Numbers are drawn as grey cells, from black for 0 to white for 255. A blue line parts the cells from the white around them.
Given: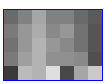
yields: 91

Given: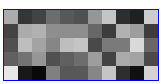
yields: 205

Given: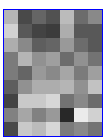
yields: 137

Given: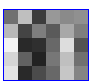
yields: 144

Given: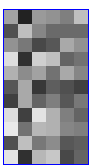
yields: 191

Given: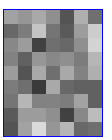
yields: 111
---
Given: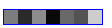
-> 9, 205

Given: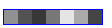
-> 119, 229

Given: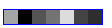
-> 115, 220

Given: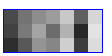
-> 108, 227

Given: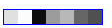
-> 156, 252

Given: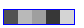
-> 159, 212

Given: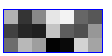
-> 196, 243
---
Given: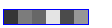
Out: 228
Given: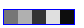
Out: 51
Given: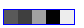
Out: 162
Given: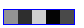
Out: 207
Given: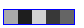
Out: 210
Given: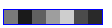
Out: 206
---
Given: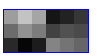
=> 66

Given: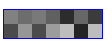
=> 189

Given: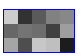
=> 110

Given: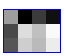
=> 221

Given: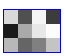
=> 170

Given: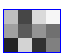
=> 90

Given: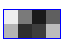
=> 46
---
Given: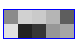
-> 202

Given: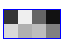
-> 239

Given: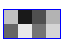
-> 25

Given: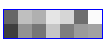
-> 214

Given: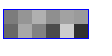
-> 143

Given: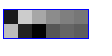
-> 140

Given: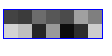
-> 75

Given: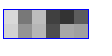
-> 64
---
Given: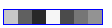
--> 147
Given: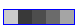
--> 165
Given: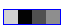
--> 142
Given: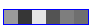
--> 111
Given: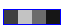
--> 22
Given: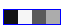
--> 172
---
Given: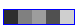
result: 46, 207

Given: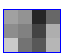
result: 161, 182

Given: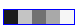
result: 28, 246

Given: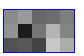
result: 139, 172

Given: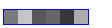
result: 122, 172

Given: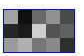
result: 162, 47

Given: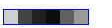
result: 206, 154

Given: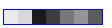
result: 234, 92

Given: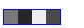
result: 121, 73

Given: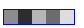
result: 140, 221
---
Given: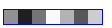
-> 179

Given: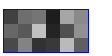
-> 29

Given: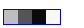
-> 85

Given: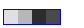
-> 183

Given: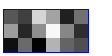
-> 163

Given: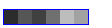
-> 112

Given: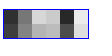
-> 203
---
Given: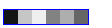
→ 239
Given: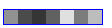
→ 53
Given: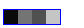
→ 80
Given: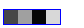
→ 7
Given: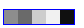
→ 205
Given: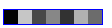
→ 72
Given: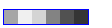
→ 212
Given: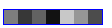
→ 98
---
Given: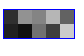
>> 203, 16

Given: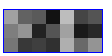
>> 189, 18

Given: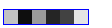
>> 228, 14

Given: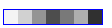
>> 244, 48

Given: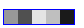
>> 228, 26

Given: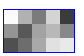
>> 251, 59
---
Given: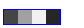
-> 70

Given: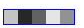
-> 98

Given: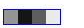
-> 94

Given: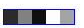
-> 43

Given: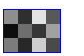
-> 40

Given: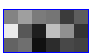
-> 30

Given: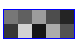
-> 36

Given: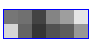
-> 67

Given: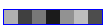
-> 64
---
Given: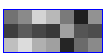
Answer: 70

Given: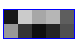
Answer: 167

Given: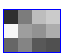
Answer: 146

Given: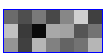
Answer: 10

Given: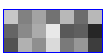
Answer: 171

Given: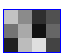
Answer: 18
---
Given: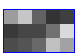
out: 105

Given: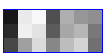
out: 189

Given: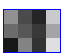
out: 131

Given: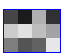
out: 84

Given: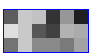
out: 137

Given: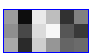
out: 150

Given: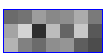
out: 149

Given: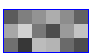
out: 180

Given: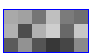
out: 55

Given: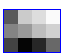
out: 5
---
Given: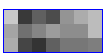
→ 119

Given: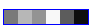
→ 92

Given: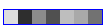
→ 169

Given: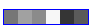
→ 53

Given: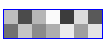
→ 159

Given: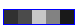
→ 130
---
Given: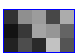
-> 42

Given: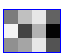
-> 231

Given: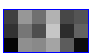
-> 137

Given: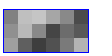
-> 62

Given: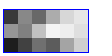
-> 112

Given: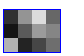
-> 70

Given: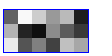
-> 128

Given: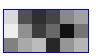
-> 188

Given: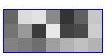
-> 110
